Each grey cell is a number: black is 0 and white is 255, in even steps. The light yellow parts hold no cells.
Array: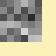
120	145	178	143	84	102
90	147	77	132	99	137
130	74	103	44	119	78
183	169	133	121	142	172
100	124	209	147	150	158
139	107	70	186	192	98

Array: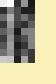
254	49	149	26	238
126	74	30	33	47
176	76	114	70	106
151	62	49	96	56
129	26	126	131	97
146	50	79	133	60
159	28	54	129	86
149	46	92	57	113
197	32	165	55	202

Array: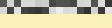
211	84	217	216	201	206	71	82	81	72	212	216	83	219	56	87
67	226	67	60	55	69	217	236	218	221	73	50	211	58	230	217

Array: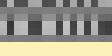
177	79	79	166	168	77	79	170	76	167	78	169	81	167	170	81
122	127	128	123	123	126	126	123	127	123	126	121	126	123	122	126
105	142	144	107	106	144	145	108	147	107	145	107	142	107	105	142
56	185	189	67	65	188	187	65	194	67	189	64	182	67	61	183
60	181	185	71	69	184	183	69	190	71	185	67	178	71	65	179
122	126	124	122	122	127	127	121	124	122	126	125	127	122	123	126

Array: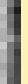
124	63	182
96	28	195
118	55	176
112	51	188
126	59	175
165	98	173
121	82	202
122	61	179
124	72	180
112	69	164
109	71	179
99	75	188

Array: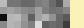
116	117	104	105	124	131	107	84	169	187
163	152	139	133	159	126	114	117	131	153
181	187	154	96	161	178	146	104	89	14
181	174	146	128	220	97	108	101	60	136

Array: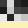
218	42	27	59
201	69	60	26
38	220	195	232
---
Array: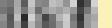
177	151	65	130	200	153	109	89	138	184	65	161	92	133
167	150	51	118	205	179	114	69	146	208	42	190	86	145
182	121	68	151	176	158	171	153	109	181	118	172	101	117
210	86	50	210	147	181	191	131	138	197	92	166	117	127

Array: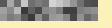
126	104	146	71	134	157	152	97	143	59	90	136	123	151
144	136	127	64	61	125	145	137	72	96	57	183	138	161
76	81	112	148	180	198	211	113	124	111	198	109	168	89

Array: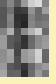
119	154	108	46	101	98	164
154	139	103	54	78	90	153
101	206	163	152	79	158	143
103	210	168	153	69	163	141
156	141	107	52	73	91	156
151	138	105	49	81	91	155
105	207	178	139	78	176	132
125	118	134	36	52	127	88
114	108	129	43	47	133	85
158	106	146	63	56	113	86
134	218	205	153	93	134	99

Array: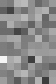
160	60	177	107	136	91	125	157
155	130	114	143	182	167	121	130
98	115	124	155	112	147	163	142
135	130	185	62	126	184	170	245
158	155	155	164	141	124	122	126
133	153	145	148	126	156	118	125
146	118	180	126	125	169	166	152
168	137	119	161	93	69	108	108
111	107	152	100	135	143	173	112
155	102	178	150	185	164	163	165
108	177	167	144	114	135	67	95
153	126	106	144	186	178	123	131

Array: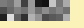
175	97	89	76	147	178	48	97	221	32
112	132	116	141	112	154	113	128	104	78
170	119	198	18	26	153	64	158	113	123

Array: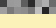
145	37	191	120	140	144	121	159
107	174	153	43	94	156	154	65
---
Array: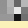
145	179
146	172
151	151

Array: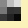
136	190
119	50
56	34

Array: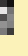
53	18
230	116
79	136

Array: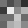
115	77
57	235
113	112

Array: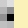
205	223
180	140
144	6

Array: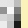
229	227
146	248
214	203

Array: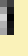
104	60
165	28
211	3

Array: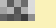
186	92
161	181
100	81
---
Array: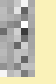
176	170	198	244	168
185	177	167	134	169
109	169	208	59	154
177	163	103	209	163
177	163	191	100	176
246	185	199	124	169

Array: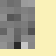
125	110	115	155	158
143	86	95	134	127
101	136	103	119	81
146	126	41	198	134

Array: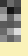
52	107	77
174	99	174
106	162	221

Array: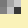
120	165	200

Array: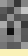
152	124	54	130
75	145	85	96
134	18	139	89
117	91	93	154

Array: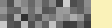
130	80	159	134	104	141	99	137	62	205	78	93	140
118	82	168	47	109	84	141	122	153	137	173	147	79
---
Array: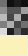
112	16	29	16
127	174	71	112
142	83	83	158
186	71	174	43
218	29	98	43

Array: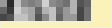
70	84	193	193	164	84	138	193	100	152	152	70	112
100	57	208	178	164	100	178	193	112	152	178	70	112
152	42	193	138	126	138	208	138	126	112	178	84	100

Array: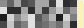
30	212	140	182	224	87	127	182	30	212	127
72	197	99	127	224	99	113	140	113	182	45
140	99	166	72	87	166	166	60	224	45	60
224	45	45	166	45	166	60	152	197	99	152

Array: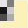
22	203
77	172
230	126

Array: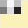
120	220	34
178	247	192

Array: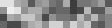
73	171	158	198	198	158	73	145	117	117	103	184	131	184	117	131
103	73	73	131	171	184	145	210	210	145	210	171	198	103	89	131
145	238	225	145	171	171	131	89	103	103	61	73	184	89	89	158
225	225	171	158	89	145	158	117	103	171	61	117	117	131	158	89
